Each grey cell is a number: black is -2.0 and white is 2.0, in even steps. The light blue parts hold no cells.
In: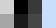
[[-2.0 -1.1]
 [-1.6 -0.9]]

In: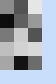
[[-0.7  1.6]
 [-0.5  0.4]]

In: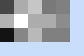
[[0.7 1.1]
 [2.0 0.7]]

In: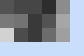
[[-0.9 -0.9]
 [-0.2 -1.1]]

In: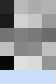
[[0.9 0.7]
 [1.3 1.1]]

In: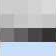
[[1.2 1.3]
 [1.1 1.2]]

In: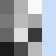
[[0.8 1.9]
 [0.9 0.6]]

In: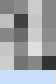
[[ 0.2  1.2]
 [-1.0  1.1]]
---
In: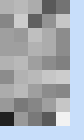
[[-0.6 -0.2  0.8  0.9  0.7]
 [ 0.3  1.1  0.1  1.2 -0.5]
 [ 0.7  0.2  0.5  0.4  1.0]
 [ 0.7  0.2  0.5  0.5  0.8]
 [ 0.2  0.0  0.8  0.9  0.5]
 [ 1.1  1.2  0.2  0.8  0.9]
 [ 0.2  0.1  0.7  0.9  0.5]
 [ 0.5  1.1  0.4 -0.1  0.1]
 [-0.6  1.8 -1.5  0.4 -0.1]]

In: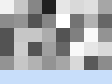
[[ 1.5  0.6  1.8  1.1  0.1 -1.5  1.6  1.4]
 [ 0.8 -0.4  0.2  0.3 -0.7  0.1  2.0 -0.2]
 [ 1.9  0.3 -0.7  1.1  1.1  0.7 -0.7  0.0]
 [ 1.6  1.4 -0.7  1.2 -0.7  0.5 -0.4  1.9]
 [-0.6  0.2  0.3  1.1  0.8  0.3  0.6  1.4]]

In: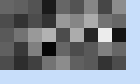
[[-0.9  0.2 -0.4 -0.5 -0.7 -1.6 -0.4 -0.7  0.1]
 [-0.2 -0.4 -0.8 -1.2 -0.8 -1.2  0.4  0.1  0.7]
 [ 1.7 -1.7 -0.6 -0.2  0.4  0.8 -0.8  0.7 -1.4]
 [ 0.0 -0.4 -0.5 -1.1  0.0 -1.9 -0.4 -0.8 -0.6]
 [-1.2 -0.8 -0.8 -1.3 -1.0 -0.2  0.2 -0.5 -0.6]]

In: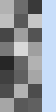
[[-0.3 -1.1  0.8]
 [-0.6  1.1  1.0]
 [ 0.5 -0.7 -0.9]
 [ 1.4  0.5 -0.1]
 [-0.4  0.8 -1.4]
 [-0.5  0.6 -1.0]
 [ 0.8 -0.8 -0.8]
 [-0.6 -0.5  0.6]]

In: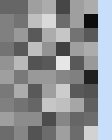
[[ 0.5  0.7 -0.4 -0.4  0.5  0.7 -0.9]
 [ 0.5 -1.8  0.0 -0.2  1.0  1.4 -0.3]
 [-0.2 -0.6  0.0  0.4 -0.6  0.7  1.1]
 [ 0.5  0.7 -0.2 -0.6  1.0  0.3 -1.0]
 [-0.6  0.4  0.3  0.9 -0.7 -0.6  1.6]
 [ 0.0 -1.5  0.5 -0.1  0.4  0.4  0.1]
 [-0.6 -0.7 -0.1  0.7 -0.6  0.5  1.2]
 [ 0.6 -0.5  0.0 -0.2 -0.4  1.1  1.0]
 [-0.4 -0.3  0.5  0.2  0.2 -0.8  0.1]
 [-0.3  1.3 -0.3  0.1 -0.7 -0.3  0.5]]

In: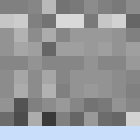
[[-0.1  0.2  0.0  0.0  0.1  0.9 -0.2 -0.1  0.2  0.0]
 [ 1.3 -0.4  1.1  1.2  0.0 -0.2  1.4  1.4 -0.1  1.1]
 [ 0.3  0.0  0.3  0.8  0.2  0.7  0.1  0.4  0.4  0.4]
 [ 0.3  0.5  0.3  0.6  0.5 -0.4  0.5  0.5  0.4  0.5]
 [ 0.1  0.4  0.1  0.1  0.3  0.1  0.1  0.1  0.3  0.1]
 [ 0.2  0.1  0.2  0.6  0.2  0.6  0.1  0.3  0.3  0.3]
 [ 0.2  0.0  0.2  0.7  0.2  0.8  0.0  0.3  0.4  0.3]
 [ 0.3  0.1  0.3 -0.7  0.0  0.2  0.4  0.1 -0.2 -0.1]
 [-0.4  1.3 -0.3 -0.8  0.7 -1.1  0.0 -0.4  0.4 -0.3]]
